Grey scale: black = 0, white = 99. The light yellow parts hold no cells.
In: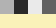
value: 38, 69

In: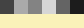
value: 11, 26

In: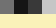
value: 77, 44

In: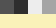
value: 64, 32

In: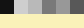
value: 34, 7

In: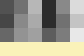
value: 85, 40

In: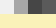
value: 35, 93
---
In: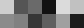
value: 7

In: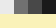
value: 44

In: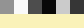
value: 3

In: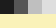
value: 33

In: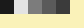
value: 48

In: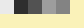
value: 32

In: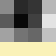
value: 16
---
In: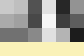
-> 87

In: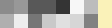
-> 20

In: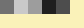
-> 61

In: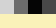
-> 42

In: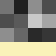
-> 12

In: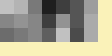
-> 24

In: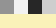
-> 94

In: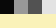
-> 59
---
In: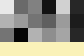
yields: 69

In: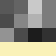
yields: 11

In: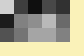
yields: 64

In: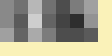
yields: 66

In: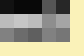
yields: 37

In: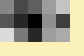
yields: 15

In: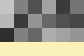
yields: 40

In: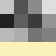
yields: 45

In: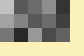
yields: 59

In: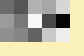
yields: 38
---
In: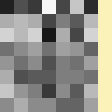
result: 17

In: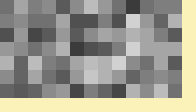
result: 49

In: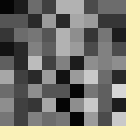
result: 42

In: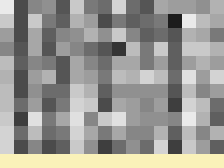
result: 69

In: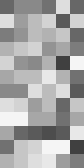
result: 40

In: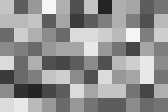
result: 45

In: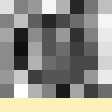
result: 74

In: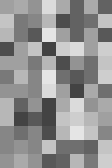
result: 38

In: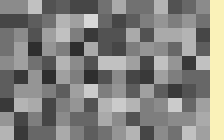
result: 54
